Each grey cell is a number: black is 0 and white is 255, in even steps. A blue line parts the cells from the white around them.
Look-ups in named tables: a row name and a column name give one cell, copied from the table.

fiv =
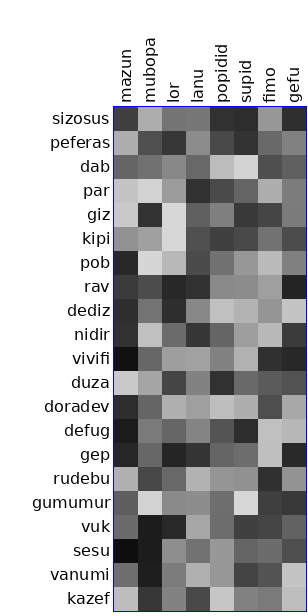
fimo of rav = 159
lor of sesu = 142
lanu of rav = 49
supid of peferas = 51
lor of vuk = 41
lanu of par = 49
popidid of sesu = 152
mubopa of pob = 214
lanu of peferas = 140
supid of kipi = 73
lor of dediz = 46
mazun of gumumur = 94
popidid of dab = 188
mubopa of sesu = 28

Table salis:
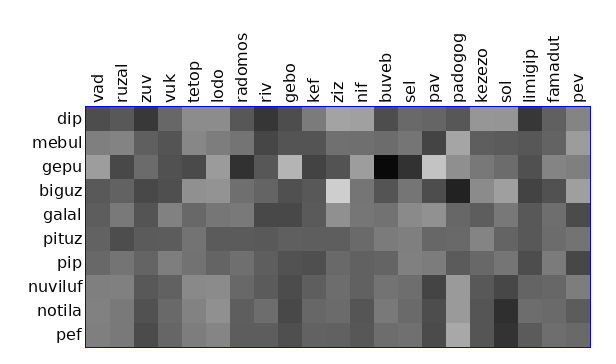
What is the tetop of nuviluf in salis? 137
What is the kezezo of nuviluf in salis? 88
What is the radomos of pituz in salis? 91
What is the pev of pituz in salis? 115
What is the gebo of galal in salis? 72
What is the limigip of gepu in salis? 80
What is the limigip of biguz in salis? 67
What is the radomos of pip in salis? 111
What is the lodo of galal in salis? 118
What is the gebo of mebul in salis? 84
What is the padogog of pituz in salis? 105
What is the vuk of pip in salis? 126
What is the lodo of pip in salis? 100
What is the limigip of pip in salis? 77
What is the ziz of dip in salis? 163
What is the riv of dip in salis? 54
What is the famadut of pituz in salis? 108
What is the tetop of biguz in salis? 144

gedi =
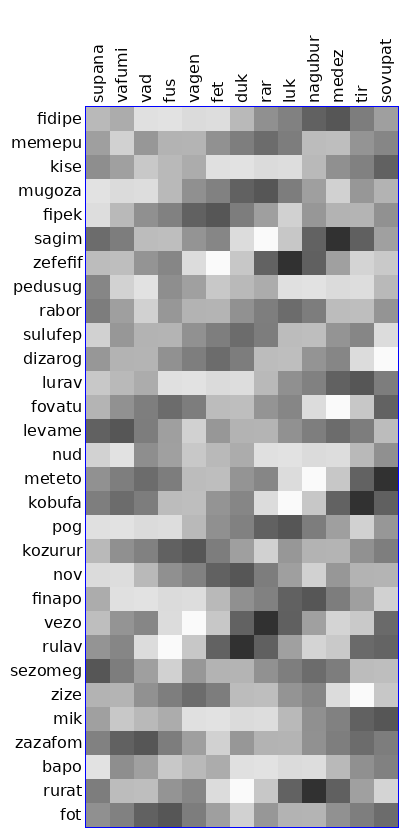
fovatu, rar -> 148
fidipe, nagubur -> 97
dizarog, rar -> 188
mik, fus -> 172
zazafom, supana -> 129
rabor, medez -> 188
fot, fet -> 159
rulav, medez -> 201
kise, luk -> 221
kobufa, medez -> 98
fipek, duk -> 125
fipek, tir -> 180
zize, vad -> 145

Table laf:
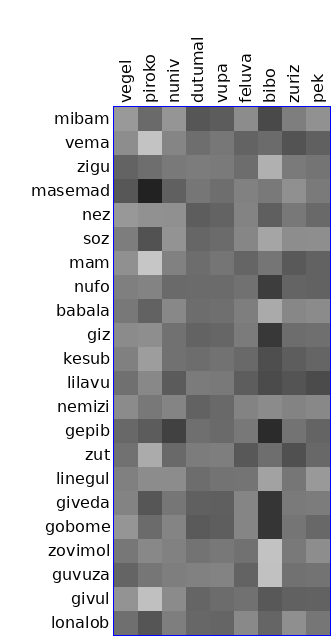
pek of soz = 142
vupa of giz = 102
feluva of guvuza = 99
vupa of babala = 111
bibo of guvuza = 193
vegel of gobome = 149
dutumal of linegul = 109
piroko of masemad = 34
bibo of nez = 95
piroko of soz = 82
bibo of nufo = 61
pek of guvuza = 115
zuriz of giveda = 122
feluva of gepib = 120
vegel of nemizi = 139
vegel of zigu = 99
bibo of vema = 107
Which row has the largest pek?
linegul

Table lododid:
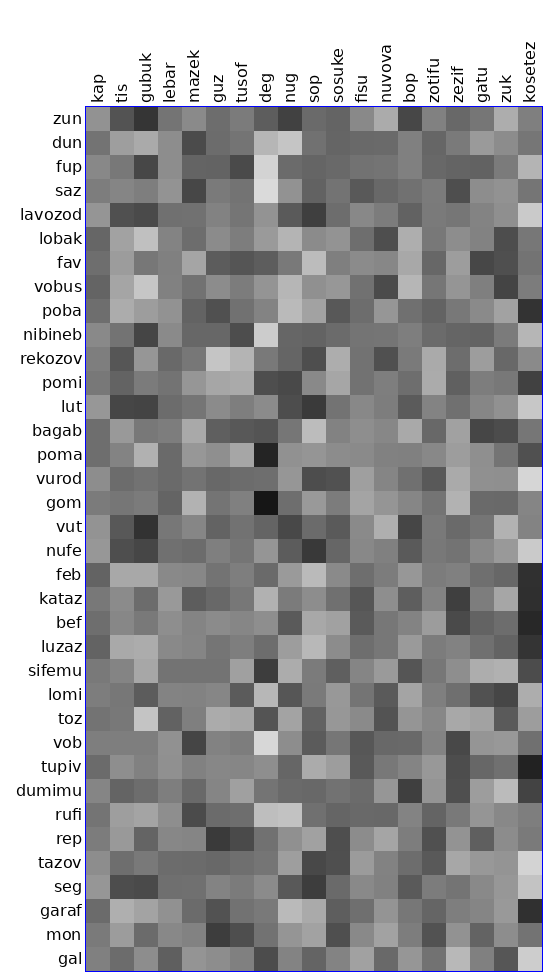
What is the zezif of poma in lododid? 157
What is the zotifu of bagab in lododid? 104
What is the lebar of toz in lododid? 98
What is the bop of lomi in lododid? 164
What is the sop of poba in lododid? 162
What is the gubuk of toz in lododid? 196
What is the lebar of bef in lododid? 142
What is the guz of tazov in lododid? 104
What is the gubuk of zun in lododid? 53
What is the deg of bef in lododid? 142
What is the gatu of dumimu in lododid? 157
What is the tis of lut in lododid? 70
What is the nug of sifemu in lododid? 172
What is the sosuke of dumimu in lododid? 114
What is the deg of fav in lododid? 93
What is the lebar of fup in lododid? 141
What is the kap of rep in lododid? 124
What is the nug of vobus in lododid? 182

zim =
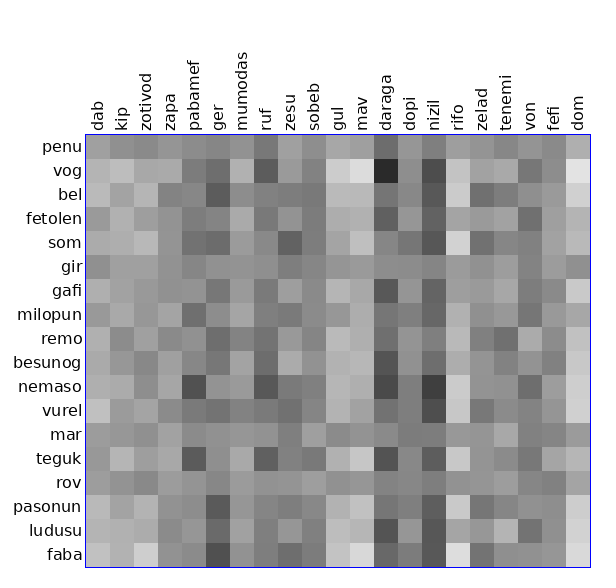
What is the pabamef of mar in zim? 139
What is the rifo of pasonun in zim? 201
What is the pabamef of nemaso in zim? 81
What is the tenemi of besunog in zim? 130
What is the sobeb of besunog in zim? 146
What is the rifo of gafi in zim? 158
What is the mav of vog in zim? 220
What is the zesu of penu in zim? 160
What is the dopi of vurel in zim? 126
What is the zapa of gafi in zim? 145
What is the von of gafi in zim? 125
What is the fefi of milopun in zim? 153
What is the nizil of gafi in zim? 100
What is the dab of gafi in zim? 175
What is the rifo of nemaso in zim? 203

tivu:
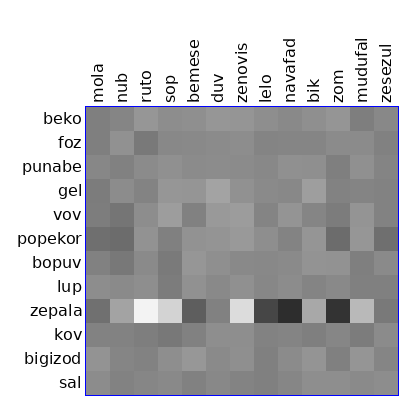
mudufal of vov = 148
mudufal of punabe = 144
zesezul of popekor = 111
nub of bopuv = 120
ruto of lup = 142
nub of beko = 133
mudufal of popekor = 150
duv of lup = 137

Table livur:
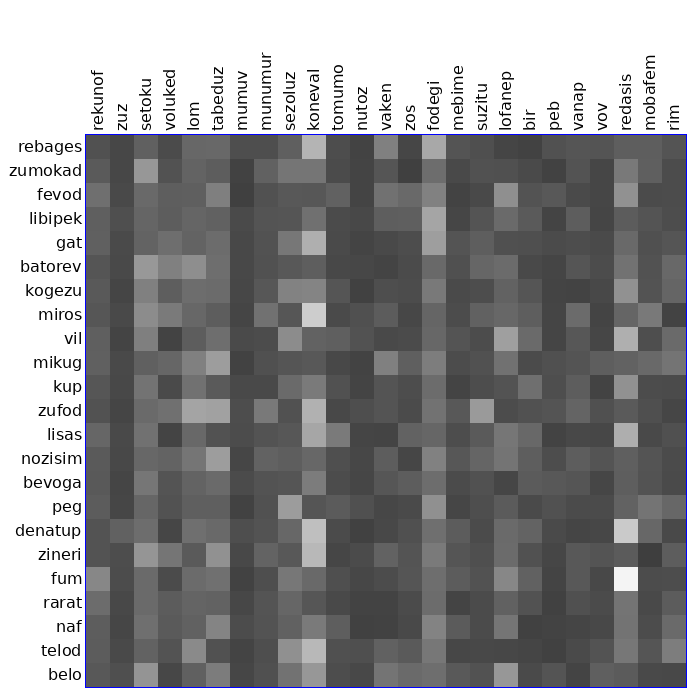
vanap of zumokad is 83
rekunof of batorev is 85
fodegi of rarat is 108
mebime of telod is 71
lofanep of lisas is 118
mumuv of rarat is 71
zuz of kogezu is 69
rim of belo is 72
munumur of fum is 78
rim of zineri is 93
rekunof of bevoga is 89
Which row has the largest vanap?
miros

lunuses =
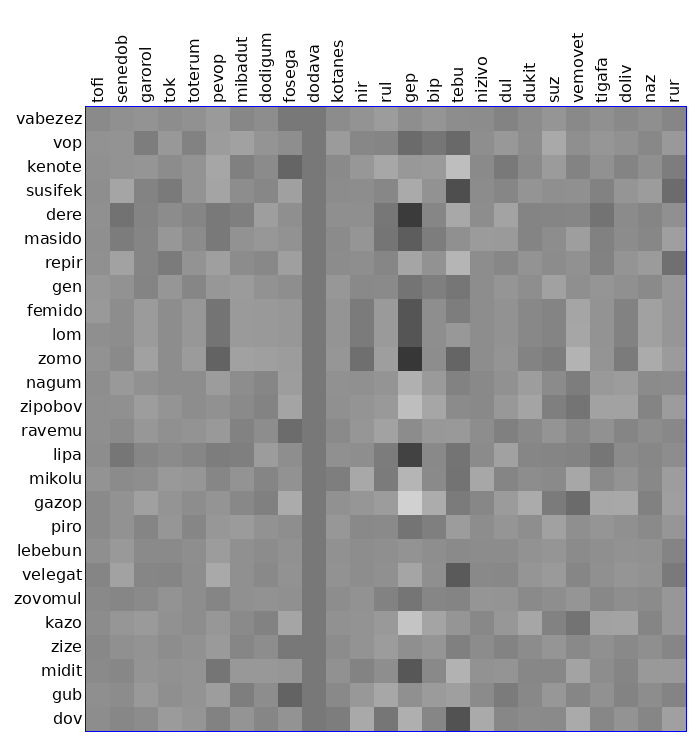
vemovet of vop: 143
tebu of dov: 82
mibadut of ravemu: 130
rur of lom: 150
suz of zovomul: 142
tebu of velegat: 90
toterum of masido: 139
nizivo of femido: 141
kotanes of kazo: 145
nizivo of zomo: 141
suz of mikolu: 138
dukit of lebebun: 146
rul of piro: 138
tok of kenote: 140
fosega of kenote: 101
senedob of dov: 135
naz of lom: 161
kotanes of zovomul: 141
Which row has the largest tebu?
kenote

